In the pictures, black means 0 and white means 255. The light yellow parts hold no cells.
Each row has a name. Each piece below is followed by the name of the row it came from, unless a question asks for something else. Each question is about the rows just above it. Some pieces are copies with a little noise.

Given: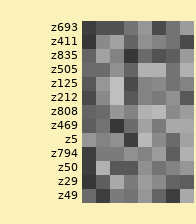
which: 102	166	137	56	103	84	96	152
z835
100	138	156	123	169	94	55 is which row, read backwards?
z29

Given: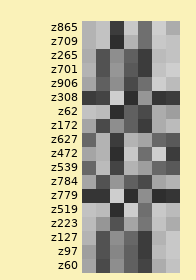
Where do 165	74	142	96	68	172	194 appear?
z60
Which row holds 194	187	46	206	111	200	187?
z519
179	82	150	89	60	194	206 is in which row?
z701
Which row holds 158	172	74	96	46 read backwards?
z62
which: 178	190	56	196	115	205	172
z865

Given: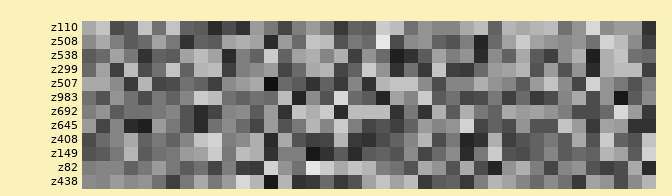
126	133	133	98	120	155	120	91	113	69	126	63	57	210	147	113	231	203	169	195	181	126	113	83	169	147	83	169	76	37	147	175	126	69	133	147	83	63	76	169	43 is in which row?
z82
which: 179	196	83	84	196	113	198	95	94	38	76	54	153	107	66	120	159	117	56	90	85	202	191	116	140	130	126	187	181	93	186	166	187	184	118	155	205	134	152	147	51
z110
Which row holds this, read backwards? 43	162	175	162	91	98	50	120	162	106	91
z508
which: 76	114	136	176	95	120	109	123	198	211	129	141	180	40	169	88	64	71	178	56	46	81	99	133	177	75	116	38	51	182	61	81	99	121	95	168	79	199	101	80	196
z408
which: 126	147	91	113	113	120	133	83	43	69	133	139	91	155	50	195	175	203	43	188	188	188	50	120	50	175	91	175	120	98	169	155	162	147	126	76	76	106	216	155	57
z692
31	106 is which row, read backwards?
z538

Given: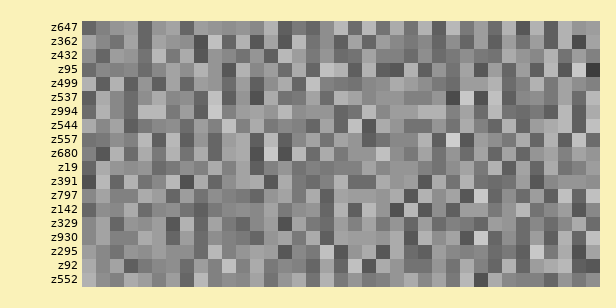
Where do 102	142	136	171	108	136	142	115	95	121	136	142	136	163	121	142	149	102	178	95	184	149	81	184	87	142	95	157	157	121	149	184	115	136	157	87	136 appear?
z142
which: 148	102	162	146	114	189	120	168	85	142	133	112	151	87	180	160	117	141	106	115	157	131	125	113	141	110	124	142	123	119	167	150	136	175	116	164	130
z432
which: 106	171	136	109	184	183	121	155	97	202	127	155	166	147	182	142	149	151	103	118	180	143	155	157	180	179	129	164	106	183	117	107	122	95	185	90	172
z994

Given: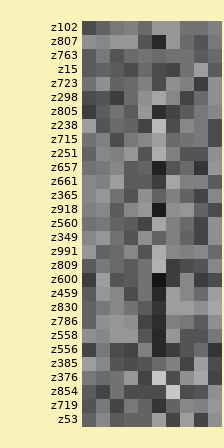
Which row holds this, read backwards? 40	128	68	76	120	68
z556
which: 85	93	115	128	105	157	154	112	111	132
z102
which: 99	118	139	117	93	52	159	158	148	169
z830
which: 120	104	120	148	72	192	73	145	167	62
z376
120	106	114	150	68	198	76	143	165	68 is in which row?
z376
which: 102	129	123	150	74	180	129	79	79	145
z251
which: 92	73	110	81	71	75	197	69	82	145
z854

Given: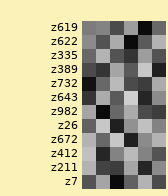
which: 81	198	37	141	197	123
z26
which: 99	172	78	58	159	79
z335
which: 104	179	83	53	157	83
z335
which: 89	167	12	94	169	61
z7
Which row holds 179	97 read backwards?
z7
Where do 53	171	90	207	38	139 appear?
z643

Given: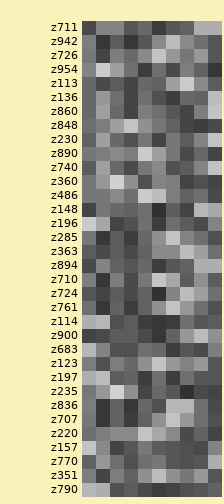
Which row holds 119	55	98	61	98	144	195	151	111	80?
z707
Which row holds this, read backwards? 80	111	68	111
z136

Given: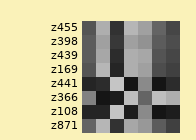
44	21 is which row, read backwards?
z441
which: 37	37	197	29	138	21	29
z108
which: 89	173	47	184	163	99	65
z455
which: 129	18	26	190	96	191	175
z366
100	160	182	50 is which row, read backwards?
z455

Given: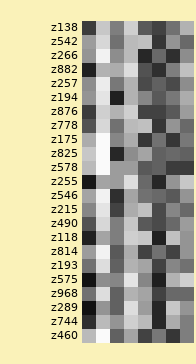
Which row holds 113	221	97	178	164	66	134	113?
z193
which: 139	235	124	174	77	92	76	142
z257
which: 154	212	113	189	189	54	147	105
z542
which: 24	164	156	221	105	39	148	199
z255
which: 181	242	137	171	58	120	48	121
z175
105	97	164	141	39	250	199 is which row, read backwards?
z825

